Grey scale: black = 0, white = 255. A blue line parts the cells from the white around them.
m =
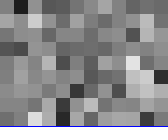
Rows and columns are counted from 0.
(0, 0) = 128
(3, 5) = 107
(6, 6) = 105
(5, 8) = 114
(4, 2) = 132
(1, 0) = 165
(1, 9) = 145
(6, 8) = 78
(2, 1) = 141
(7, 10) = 164
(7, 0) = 133
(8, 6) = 102
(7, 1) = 133
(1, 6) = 125
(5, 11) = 46
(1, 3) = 146
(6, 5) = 55
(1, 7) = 107
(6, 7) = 146
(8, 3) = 173
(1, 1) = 142
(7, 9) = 133
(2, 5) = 134
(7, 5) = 145
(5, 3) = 148
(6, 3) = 122
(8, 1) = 128
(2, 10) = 181
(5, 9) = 192
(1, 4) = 108
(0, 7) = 165
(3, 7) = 104
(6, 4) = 141
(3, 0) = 84

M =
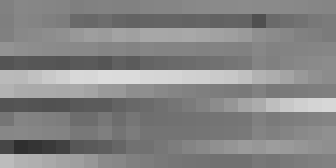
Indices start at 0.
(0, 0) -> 129
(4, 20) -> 133
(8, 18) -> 128
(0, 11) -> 133
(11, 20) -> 121
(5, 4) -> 207
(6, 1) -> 171
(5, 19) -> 173
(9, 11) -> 116
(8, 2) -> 130
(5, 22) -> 145
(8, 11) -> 112
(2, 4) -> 144
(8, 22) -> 130
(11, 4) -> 163
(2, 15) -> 162
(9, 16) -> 119
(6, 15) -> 125
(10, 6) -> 90
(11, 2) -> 175
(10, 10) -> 113
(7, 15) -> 140
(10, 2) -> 52
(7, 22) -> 212
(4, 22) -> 138
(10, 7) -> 94
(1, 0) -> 127
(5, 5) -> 216
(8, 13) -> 114
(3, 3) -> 139
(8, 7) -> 119
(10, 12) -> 125
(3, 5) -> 137
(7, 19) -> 190
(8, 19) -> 122
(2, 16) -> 159
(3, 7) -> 133
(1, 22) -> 120
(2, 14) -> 165
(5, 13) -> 208

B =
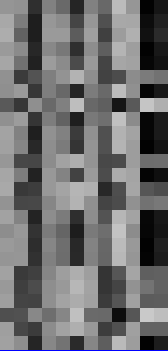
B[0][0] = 149
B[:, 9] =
[150, 167, 176, 158, 162, 140, 144, 89, 139, 163, 157, 157, 164, 166, 145, 163, 140, 153, 150, 165, 146, 161, 86, 160, 157]
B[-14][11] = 110
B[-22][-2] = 2
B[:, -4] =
[187, 168, 156, 180, 166, 76, 188, 21, 192, 178, 180, 75, 172, 78, 76, 182, 195, 187, 184, 86, 68, 85, 13, 80, 186]
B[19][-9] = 134
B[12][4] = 131
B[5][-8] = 147
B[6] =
[143, 154, 55, 126, 104, 37, 124, 105, 188, 144, 5, 24]
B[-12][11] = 77
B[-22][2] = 39
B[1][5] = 69
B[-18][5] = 190
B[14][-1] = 120
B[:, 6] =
[129, 150, 159, 141, 154, 142, 124, 104, 121, 145, 148, 147, 154, 176, 144, 141, 122, 131, 129, 158, 163, 161, 106, 152, 134]
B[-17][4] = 98
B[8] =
[144, 156, 53, 125, 98, 30, 121, 111, 192, 139, 6, 27]
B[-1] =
[161, 142, 37, 135, 115, 42, 134, 94, 186, 157, 2, 29]
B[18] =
[149, 150, 49, 128, 109, 41, 129, 102, 184, 150, 4, 28]
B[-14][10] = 109
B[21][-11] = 68
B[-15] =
[161, 134, 40, 142, 123, 52, 148, 81, 180, 157, 2, 19]
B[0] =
[149, 146, 47, 129, 105, 37, 129, 104, 187, 150, 2, 22]
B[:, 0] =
[149, 168, 173, 154, 166, 145, 143, 89, 144, 163, 161, 151, 166, 169, 147, 162, 141, 154, 149, 162, 153, 159, 79, 159, 161]
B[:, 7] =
[104, 80, 64, 94, 68, 66, 105, 95, 111, 80, 81, 72, 76, 40, 68, 83, 110, 103, 102, 52, 53, 59, 105, 61, 94]
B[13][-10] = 61
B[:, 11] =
[22, 33, 43, 24, 18, 114, 24, 175, 27, 27, 19, 110, 15, 77, 120, 24, 21, 32, 28, 97, 98, 93, 190, 99, 29]

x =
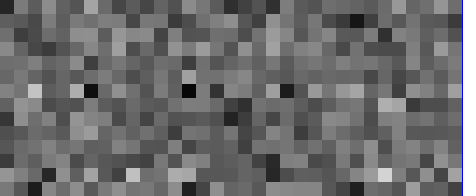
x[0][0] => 38
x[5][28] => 71
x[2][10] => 138
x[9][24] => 108
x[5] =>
[103, 121, 100, 82, 102, 88, 109, 124, 104, 77, 94, 119, 93, 160, 113, 113, 124, 135, 104, 95, 87, 105, 98, 105, 102, 104, 72, 102, 71, 87, 113, 91, 116]
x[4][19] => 119
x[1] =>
[94, 89, 73, 124, 93, 122, 112, 126, 124, 71, 120, 118, 59, 77, 112, 128, 142, 86, 64, 144, 116, 93, 119, 75, 58, 22, 64, 109, 88, 115, 90, 87, 59]
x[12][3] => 39
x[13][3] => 134
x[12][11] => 115
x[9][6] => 155
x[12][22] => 94
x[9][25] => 94
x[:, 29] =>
[101, 115, 121, 127, 133, 87, 143, 58, 108, 88, 131, 121, 87, 157]
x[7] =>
[97, 147, 138, 75, 85, 81, 125, 92, 83, 106, 91, 87, 113, 125, 124, 106, 65, 48, 114, 107, 111, 93, 76, 93, 114, 119, 85, 175, 165, 58, 77, 77, 97]
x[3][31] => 154
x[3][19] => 161
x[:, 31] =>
[149, 87, 109, 154, 108, 91, 104, 77, 95, 88, 131, 145, 69, 97]
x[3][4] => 83
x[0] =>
[38, 123, 92, 140, 97, 84, 164, 106, 70, 91, 70, 99, 81, 139, 119, 91, 47, 65, 83, 48, 125, 90, 83, 110, 105, 99, 90, 107, 152, 101, 111, 149, 109]
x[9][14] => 112
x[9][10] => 112
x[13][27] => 102
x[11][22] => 73
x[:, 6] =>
[164, 112, 143, 135, 63, 109, 15, 125, 132, 155, 95, 100, 163, 89]
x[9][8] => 114
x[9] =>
[79, 88, 107, 100, 89, 143, 155, 101, 114, 97, 112, 95, 61, 116, 112, 91, 117, 69, 86, 132, 116, 61, 86, 125, 108, 94, 80, 96, 130, 88, 87, 88, 92]
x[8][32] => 109
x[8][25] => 114
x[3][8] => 159
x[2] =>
[111, 62, 74, 109, 98, 142, 143, 92, 150, 135, 138, 68, 127, 82, 84, 111, 109, 77, 115, 155, 134, 86, 116, 134, 89, 88, 124, 48, 130, 121, 95, 109, 81]
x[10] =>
[86, 106, 114, 130, 109, 118, 95, 97, 130, 117, 84, 83, 127, 69, 93, 91, 98, 64, 115, 112, 117, 98, 113, 96, 128, 110, 142, 78, 123, 131, 109, 131, 97]

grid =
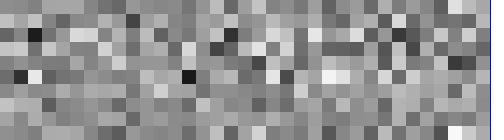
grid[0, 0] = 142
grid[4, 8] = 205
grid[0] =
[142, 139, 129, 165, 166, 166, 133, 114, 104, 151, 140, 135, 138, 117, 148, 188, 103, 157, 195, 131, 141, 120, 158, 98, 140, 155, 106, 175, 124, 155, 134, 95, 224, 187, 167]
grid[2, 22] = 230
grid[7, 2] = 174
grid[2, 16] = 50
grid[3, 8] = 161
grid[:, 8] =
[104, 153, 180, 161, 205, 127, 172, 105, 163, 92]
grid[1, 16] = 192
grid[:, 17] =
[157, 140, 125, 186, 117, 107, 136, 140, 152, 163]
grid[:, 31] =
[95, 110, 199, 105, 194, 172, 166, 182, 121, 82]
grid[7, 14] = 192
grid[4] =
[129, 145, 131, 124, 123, 166, 132, 152, 205, 147, 150, 150, 130, 192, 148, 151, 123, 117, 72, 191, 160, 104, 146, 189, 169, 154, 175, 90, 203, 122, 131, 194, 58, 79, 145]
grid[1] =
[192, 165, 193, 132, 101, 137, 140, 178, 153, 68, 158, 176, 133, 127, 164, 155, 192, 140, 149, 185, 160, 152, 174, 120, 103, 162, 175, 91, 216, 106, 147, 110, 116, 103, 183]
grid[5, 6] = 149
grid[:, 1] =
[139, 165, 134, 201, 145, 48, 159, 176, 137, 138]
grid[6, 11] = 207
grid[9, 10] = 138
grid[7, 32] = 170
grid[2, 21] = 116
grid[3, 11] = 174
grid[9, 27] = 186
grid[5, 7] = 140
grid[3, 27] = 85
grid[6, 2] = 138
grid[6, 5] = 150
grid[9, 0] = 144
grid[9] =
[144, 138, 127, 171, 172, 166, 135, 109, 92, 152, 138, 133, 140, 109, 147, 191, 100, 163, 211, 126, 138, 123, 160, 87, 135, 155, 98, 186, 114, 159, 135, 82, 248, 202, 171]
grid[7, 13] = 107
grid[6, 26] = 144
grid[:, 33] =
[187, 103, 206, 131, 79, 138, 187, 175, 123, 202]

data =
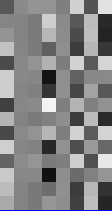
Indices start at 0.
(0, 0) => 88
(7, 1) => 135
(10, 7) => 104
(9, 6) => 92
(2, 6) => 190
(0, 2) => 148
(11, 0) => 100
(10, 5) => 78
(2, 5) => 75
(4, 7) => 213
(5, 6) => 136
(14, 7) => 37
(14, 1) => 131
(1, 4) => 138
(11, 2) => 149
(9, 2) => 147
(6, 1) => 133
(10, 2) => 129
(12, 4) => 142
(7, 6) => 128
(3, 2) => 123
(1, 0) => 133
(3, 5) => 60
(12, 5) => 107
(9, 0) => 73
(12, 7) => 149
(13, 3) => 109
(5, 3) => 20
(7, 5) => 180
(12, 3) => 17
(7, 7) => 146
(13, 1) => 132

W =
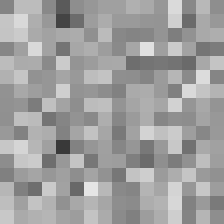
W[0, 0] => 132
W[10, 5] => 130
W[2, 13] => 146
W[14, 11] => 179
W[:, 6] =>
[151, 157, 144, 174, 156, 189, 150, 188, 137, 194, 150, 119, 164, 229, 181, 195]
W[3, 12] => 203
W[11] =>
[141, 198, 203, 110, 152, 196, 119, 159, 157, 127, 107, 143, 124, 145, 190, 158]
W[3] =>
[134, 160, 217, 162, 116, 167, 174, 157, 138, 166, 224, 159, 203, 162, 117, 124]
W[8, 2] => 187
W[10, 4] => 57
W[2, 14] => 169
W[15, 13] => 132
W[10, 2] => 182
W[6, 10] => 172
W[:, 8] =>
[160, 154, 136, 138, 169, 143, 129, 148, 135, 121, 134, 157, 119, 137, 142, 139]
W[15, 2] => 177
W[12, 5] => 142
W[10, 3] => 160
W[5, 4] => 165
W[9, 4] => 130
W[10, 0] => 199
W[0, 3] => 137
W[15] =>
[200, 170, 177, 181, 163, 157, 195, 171, 139, 128, 157, 173, 206, 132, 181, 142]
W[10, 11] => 153
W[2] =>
[196, 203, 170, 162, 169, 172, 144, 187, 136, 132, 134, 148, 126, 146, 169, 174]
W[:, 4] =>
[90, 68, 169, 116, 203, 165, 207, 163, 133, 130, 57, 152, 160, 162, 145, 163]
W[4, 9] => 110
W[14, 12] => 215
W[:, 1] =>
[188, 217, 203, 160, 171, 197, 168, 148, 191, 129, 213, 198, 156, 128, 160, 170]
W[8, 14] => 164
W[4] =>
[188, 171, 172, 138, 203, 148, 156, 168, 169, 110, 116, 119, 115, 106, 168, 196]
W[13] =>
[182, 128, 110, 202, 162, 104, 229, 184, 137, 133, 180, 166, 212, 151, 199, 157]
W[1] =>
[197, 217, 174, 152, 68, 108, 157, 172, 154, 154, 149, 148, 208, 107, 169, 152]

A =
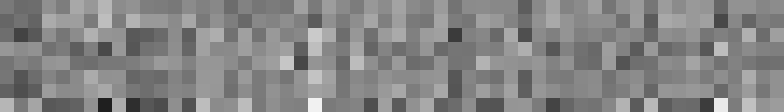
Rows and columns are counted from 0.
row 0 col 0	121
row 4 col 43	156
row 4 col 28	154
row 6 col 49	152
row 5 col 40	122
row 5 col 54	131
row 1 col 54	126
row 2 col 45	133
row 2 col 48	138
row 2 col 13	94
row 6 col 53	155
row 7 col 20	130
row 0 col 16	108
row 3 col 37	175
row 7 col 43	135
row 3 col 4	123
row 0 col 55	140
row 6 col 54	119
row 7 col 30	169
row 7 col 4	92
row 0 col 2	109
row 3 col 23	135
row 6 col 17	140
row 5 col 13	116
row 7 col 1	122
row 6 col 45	146
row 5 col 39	124
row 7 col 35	84
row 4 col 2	122
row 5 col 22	195
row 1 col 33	118
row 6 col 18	122
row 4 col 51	114
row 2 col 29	128
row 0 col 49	153
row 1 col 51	72
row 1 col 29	122
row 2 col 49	149
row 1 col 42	142
